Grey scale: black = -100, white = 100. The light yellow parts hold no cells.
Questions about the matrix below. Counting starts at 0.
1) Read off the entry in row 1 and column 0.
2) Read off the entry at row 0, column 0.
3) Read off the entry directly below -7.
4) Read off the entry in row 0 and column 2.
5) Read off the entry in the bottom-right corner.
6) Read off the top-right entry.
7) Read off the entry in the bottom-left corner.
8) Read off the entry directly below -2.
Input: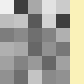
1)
48
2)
88
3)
26
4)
32
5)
14
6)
59
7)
14
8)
38

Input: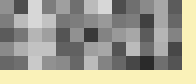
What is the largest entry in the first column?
14
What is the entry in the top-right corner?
-29
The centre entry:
-55
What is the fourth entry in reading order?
-2
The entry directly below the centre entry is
25
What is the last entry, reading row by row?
-34
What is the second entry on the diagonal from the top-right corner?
31
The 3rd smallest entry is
-50
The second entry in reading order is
-39
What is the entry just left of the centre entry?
14
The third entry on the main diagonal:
42
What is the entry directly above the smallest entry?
-13

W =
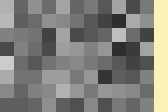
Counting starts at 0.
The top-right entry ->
-5
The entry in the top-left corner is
39
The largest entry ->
60
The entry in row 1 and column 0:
44
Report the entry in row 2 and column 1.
-5
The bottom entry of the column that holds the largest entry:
-26
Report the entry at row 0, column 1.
-21
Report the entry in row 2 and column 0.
1
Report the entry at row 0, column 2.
13
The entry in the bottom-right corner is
1
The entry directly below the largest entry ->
33

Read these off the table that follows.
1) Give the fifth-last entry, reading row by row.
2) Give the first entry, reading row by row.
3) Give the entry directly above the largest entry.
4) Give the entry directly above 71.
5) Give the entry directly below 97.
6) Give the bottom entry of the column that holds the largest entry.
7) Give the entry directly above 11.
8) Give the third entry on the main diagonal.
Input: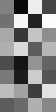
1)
77
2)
1
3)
-46
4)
-57
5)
11
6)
6
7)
97
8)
54

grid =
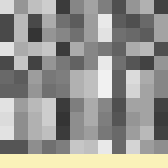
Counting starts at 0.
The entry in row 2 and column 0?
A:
-43
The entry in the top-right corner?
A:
-48
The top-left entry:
72
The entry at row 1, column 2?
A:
-43
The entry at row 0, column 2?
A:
50
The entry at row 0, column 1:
17
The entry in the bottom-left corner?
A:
-33
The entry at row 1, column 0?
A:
-43
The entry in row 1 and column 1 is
45
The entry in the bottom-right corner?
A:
11
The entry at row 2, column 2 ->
-59
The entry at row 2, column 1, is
45

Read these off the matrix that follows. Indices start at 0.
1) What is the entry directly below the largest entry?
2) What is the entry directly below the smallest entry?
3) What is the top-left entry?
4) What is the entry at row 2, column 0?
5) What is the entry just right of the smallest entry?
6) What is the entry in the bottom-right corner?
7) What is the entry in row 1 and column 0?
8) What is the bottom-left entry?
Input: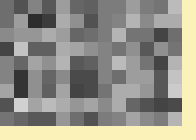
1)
-20
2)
18
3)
-14
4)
8
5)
-53
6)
41
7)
-14
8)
-9

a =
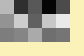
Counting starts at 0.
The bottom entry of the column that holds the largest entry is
-8
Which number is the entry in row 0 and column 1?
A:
-63
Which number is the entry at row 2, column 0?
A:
-2
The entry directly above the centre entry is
-31

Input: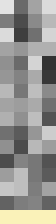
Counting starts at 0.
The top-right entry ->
72
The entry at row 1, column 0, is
-2
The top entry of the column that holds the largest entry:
78
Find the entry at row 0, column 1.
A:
-17
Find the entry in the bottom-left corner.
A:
-23
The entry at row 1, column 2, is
8
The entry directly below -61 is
-56
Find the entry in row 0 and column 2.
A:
28
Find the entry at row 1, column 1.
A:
-40
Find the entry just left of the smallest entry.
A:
66
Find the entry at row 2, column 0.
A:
72
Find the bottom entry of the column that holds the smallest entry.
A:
-23
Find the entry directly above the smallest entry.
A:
38
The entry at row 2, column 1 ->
-51

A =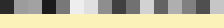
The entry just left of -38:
0
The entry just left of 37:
-22
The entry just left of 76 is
87

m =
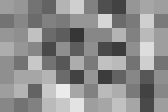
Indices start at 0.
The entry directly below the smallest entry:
-27
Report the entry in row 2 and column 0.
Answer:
18
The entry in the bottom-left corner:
6
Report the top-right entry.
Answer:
24
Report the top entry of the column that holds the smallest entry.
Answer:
62
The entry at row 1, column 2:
-16
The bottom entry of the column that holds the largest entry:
57
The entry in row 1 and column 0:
-10
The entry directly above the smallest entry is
18
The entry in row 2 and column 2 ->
51
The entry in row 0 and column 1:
18
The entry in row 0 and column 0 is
24
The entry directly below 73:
62
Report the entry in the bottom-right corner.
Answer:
24
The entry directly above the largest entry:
-16
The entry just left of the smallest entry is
-27
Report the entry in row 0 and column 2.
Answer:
-10
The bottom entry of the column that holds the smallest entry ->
78
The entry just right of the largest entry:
30
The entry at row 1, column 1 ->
6
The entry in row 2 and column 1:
12
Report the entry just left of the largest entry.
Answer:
57

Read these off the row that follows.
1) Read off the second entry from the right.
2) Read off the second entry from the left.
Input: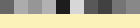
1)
-8
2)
35

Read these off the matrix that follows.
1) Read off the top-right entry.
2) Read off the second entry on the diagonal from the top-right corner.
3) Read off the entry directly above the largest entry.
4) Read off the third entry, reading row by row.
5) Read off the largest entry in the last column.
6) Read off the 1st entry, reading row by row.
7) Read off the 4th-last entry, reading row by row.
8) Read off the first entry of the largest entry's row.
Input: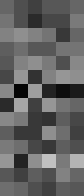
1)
-20
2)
-44
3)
-56
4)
-50
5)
41
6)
-20
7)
-38
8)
18

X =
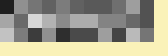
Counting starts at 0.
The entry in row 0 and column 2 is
-8
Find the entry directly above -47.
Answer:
3
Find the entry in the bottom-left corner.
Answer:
52
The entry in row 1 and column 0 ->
30
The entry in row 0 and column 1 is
13
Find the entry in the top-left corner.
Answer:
-76
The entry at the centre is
35
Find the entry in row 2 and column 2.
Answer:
-53
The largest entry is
69
